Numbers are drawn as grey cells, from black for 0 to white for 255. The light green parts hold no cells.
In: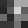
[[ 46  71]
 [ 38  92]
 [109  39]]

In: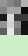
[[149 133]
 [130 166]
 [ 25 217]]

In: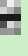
[[163 239]
 [211 177]
 [ 26  24]]

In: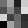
[[110 167]
 [ 79 136]
 [212  65]]

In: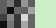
[[ 94 121]
 [ 95  15]
 [ 63 133]]

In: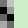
[[115 195]
 [  4 153]
 [100   7]]

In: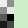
[[237 143]
 [143 232]
 [ 89   4]]
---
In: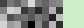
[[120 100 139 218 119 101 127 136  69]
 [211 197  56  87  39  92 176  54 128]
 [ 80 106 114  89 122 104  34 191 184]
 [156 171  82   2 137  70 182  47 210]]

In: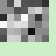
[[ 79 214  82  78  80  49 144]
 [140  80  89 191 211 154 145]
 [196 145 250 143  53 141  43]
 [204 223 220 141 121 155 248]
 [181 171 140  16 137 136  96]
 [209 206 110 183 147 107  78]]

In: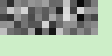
[[ 45 137 119 149 140 159 104 106 194  90  11  72 122 104]
 [199 165 211  83 116  92 124  36 215  65 213 154 149 114]
 [ 50 150 115  75 130  90 168 120 222 170  11  97  69  66]
 [151  69 116  85  87 210  60 108 144 144  89 124 137 146]
 [112  97  84 160  27 114  21 195 133  94 137 108 152 190]]

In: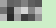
[[ 97 103 129  95  86 161]
 [ 55 178 214 135 190 113]
 [ 43 157  62  84 150 185]]

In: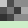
[[ 77 141 139 196]
 [119  59 170  80]
 [ 70 139 140  50]]

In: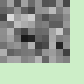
[[162  81 161 107 148  82  86 152  70 115]
 [109 147  95  71 145 149 186 126 158  99]
 [219 161 182 204 114  81 108 110 139  69]
 [115 188 171 161 120 127  94  94 151 126]
 [177  98  70 123 105 108 163 199 111 142]
 [161 117  25  36  98  86 167 126 135 140]
 [138 148 118 177  62  74 174  37 143 114]
 [ 97 110 119 122  91 147 156 130  63 175]
 [165 167 132 142 179 101 165 139 127 135]]
